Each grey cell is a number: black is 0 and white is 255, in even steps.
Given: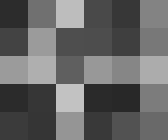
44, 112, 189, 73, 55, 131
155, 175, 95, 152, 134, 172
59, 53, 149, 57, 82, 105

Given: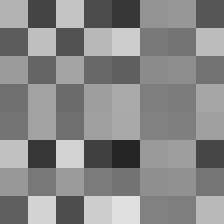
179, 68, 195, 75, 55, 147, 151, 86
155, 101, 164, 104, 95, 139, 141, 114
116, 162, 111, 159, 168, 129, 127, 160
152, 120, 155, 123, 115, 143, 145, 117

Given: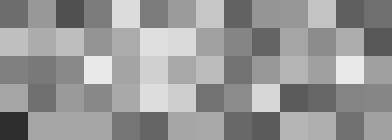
109, 152, 80, 124, 220, 124, 155, 198, 98, 149, 151, 195, 95, 111
128, 121, 137, 233, 164, 208, 168, 188, 114, 152, 180, 160, 233, 160
45, 165, 166, 165, 117, 101, 166, 169, 104, 91, 181, 174, 113, 161

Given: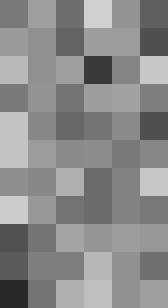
122, 159, 110, 208, 147, 96
185, 144, 159, 57, 133, 199
195, 136, 104, 116, 138, 80
143, 136, 175, 107, 130, 199
81, 115, 164, 149, 157, 151
40, 115, 175, 191, 145, 159

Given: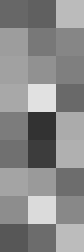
103, 96, 187
161, 145, 127
124, 50, 171
164, 154, 109
87, 108, 188

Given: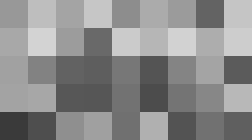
152, 190, 164, 198, 141, 171, 155, 99, 197
161, 130, 98, 94, 119, 84, 132, 164, 91
58, 78, 143, 160, 112, 176, 83, 113, 95

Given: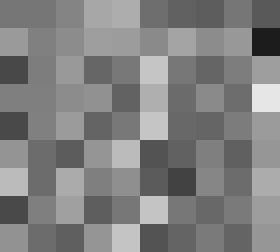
118, 118, 132, 167, 173, 110, 97, 93, 118, 89
72, 125, 153, 102, 120, 197, 119, 101, 125, 158
73, 128, 155, 100, 120, 197, 104, 101, 124, 155
187, 108, 171, 127, 143, 91, 66, 134, 108, 172
146, 108, 95, 149, 196, 83, 100, 122, 100, 150
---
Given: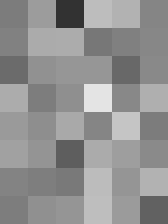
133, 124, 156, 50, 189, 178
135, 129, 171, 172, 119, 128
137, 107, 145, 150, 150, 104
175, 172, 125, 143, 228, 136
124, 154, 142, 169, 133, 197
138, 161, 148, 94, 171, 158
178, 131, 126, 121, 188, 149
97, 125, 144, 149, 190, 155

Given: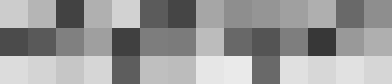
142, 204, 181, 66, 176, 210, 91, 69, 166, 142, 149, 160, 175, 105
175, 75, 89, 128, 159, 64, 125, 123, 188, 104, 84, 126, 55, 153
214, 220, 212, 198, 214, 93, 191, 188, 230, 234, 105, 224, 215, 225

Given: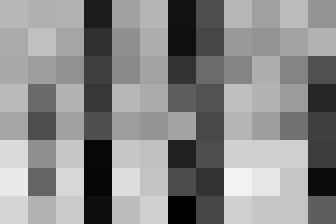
148, 183, 176, 177, 27, 161, 180, 17, 77, 182, 160, 187
179, 170, 192, 165, 47, 143, 174, 15, 71, 154, 148, 163
80, 169, 157, 145, 64, 137, 162, 51, 107, 133, 174, 132
38, 186, 106, 179, 55, 183, 170, 93, 82, 191, 179, 155
64, 165, 77, 161, 79, 157, 148, 164, 72, 180, 159, 114
61, 218, 143, 199, 7, 199, 192, 33, 77, 209, 207, 207
11, 234, 100, 215, 6, 221, 195, 76, 51, 242, 230, 197
94, 214, 178, 202, 14, 189, 209, 1, 71, 207, 198, 197

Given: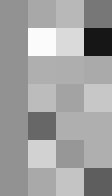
119, 146, 168, 184
22, 146, 251, 218
170, 146, 175, 174
199, 146, 188, 163
175, 146, 103, 175
175, 146, 210, 151
94, 146, 169, 196

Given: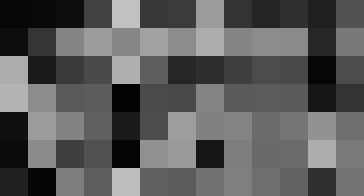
82, 7, 8, 14, 66, 194, 56, 59, 156, 51, 37, 47, 32
120, 13, 53, 133, 155, 135, 162, 140, 172, 132, 140, 138, 39
76, 172, 25, 58, 73, 175, 95, 38, 45, 62, 76, 73, 6
51, 180, 141, 89, 92, 3, 74, 72, 132, 90, 91, 90, 21
110, 16, 156, 131, 96, 26, 77, 157, 129, 132, 107, 117, 146
122, 11, 139, 63, 81, 4, 145, 153, 21, 126, 105, 107, 173
116, 33, 5, 125, 93, 189, 97, 91, 113, 127, 110, 99, 48

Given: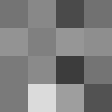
113, 116, 136, 74
142, 147, 128, 150
116, 122, 138, 60
82, 122, 219, 158

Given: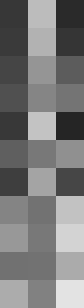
42, 55, 188
53, 58, 178
92, 69, 149
116, 80, 133
37, 56, 195
144, 95, 120
70, 62, 164
194, 132, 114
211, 152, 120
171, 113, 114
227, 172, 129

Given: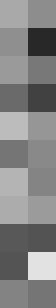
141, 169
40, 143
120, 154
65, 106
150, 188
137, 117
132, 180
155, 172
83, 88
226, 84
117, 131
